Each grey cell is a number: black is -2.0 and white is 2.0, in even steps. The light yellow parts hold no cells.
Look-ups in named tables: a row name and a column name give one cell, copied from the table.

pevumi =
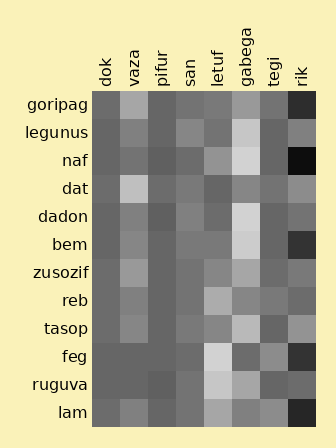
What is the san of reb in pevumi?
-0.2
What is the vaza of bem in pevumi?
0.1
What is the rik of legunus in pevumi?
0.0
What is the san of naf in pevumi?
-0.3
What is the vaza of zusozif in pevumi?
0.4
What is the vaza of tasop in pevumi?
0.1
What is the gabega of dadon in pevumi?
1.3
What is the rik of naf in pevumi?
-1.8
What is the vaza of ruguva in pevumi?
-0.4
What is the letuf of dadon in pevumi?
-0.3
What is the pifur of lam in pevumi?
-0.4
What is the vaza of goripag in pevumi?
0.6
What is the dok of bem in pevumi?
-0.4
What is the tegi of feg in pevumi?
0.2

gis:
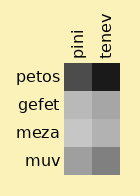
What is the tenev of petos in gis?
-1.6
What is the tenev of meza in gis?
0.8
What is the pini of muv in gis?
0.5
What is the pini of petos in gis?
-0.8
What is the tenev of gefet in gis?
0.6
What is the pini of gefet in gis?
0.9
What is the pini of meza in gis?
1.1
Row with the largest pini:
meza

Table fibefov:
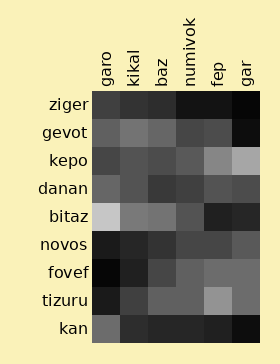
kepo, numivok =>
-0.6
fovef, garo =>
-1.9
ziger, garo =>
-1.0
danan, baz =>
-1.1
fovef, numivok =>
-0.5
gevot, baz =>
-0.4
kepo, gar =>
0.6

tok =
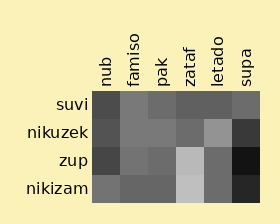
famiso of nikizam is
-0.4
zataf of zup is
0.9
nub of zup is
-0.9
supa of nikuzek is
-1.1
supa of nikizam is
-1.4
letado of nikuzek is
0.3
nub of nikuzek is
-0.7
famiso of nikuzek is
-0.1
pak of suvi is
-0.3
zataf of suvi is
-0.5
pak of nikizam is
-0.4
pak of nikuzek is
-0.1
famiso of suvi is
-0.1
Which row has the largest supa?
suvi

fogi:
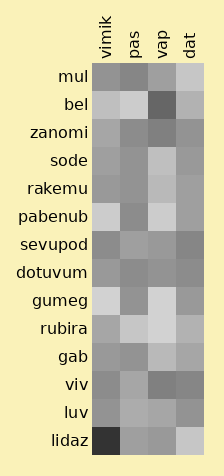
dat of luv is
0.3
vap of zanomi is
0.0
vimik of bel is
1.0
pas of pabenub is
0.2
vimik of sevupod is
0.2
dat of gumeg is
0.4
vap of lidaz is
0.4
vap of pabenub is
1.2
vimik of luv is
0.3
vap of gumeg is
1.3
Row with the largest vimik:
gumeg

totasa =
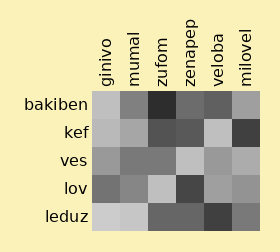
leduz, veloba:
-1.0
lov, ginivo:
-0.2
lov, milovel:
0.3
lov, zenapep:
-0.9
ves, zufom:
-0.1
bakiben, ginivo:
1.0
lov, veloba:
0.5
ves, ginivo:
0.4
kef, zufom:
-0.7
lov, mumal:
0.1
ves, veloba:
0.4
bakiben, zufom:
-1.3
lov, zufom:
1.0
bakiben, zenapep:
-0.3
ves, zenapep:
1.0
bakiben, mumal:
0.0
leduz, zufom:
-0.4
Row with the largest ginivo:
leduz

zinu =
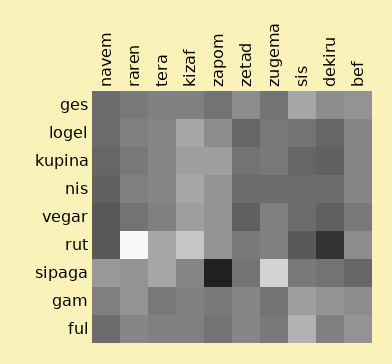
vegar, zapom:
0.3
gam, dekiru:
0.3
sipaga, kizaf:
0.1
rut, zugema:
0.0
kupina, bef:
0.1
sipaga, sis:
-0.1
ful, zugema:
-0.1
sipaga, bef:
-0.4
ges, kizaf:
0.0
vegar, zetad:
-0.5
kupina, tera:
0.1
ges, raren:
-0.1

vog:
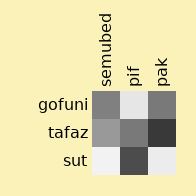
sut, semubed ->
1.8
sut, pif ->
-0.8
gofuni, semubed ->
0.0
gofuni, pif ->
1.6
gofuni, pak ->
-0.1
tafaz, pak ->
-1.1
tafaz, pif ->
-0.1
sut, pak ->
1.7
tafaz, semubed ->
0.4

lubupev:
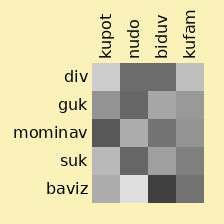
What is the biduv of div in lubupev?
-0.3
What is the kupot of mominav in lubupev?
-0.6
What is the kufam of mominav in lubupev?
0.3
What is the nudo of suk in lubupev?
-0.4
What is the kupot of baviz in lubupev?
0.7
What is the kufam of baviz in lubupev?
-0.2
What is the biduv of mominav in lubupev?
-0.2
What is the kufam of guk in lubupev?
0.4
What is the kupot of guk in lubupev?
0.3
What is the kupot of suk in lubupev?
0.9
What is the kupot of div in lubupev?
1.2
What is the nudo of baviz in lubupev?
1.5
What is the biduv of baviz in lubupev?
-1.0
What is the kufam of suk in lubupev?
0.0
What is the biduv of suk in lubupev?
0.5

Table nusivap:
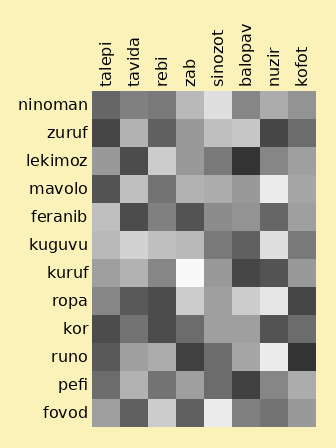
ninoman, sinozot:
1.5
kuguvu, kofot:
-0.1
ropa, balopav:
1.2
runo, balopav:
0.6
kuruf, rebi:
0.1
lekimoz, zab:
0.4
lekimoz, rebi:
1.2

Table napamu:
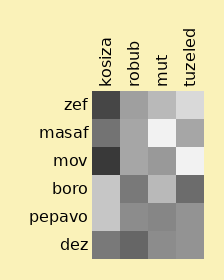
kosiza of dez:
-0.1
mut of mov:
0.4
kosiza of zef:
-0.9
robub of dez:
-0.4
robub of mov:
0.6
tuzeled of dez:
0.3
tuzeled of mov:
1.8
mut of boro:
0.9
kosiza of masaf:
-0.2
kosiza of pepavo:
1.1
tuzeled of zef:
1.4
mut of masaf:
1.8
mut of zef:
0.9
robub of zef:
0.5
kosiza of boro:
1.1
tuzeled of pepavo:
0.3
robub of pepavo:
0.2

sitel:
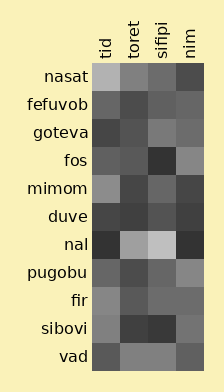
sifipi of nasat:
-0.3
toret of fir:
-0.6
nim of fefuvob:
-0.4
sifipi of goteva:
-0.1
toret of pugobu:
-0.8
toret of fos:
-0.6
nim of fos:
0.1
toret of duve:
-1.0
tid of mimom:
0.2
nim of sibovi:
-0.2
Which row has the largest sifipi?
nal

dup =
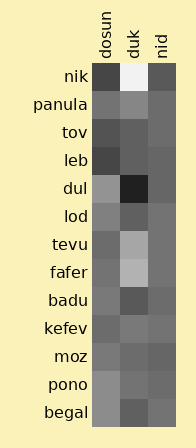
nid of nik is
-0.6
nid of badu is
-0.3
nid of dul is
-0.4
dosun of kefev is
-0.3
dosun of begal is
0.2
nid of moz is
-0.4
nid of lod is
-0.2
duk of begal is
-0.5
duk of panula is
0.1
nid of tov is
-0.3
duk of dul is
-1.5
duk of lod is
-0.5
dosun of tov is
-0.7
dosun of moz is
-0.1
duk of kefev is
-0.1
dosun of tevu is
-0.3
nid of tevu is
-0.2
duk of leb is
-0.5
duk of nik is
1.8

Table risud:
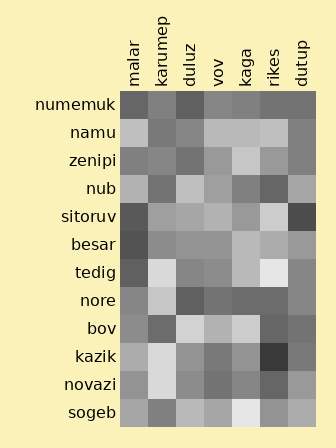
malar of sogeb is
0.6
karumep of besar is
0.2
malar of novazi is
0.3
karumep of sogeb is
0.0
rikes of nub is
-0.4
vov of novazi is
-0.2
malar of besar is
-0.7
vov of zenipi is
0.4
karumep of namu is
-0.1
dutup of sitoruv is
-0.8
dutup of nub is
0.6
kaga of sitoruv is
0.4

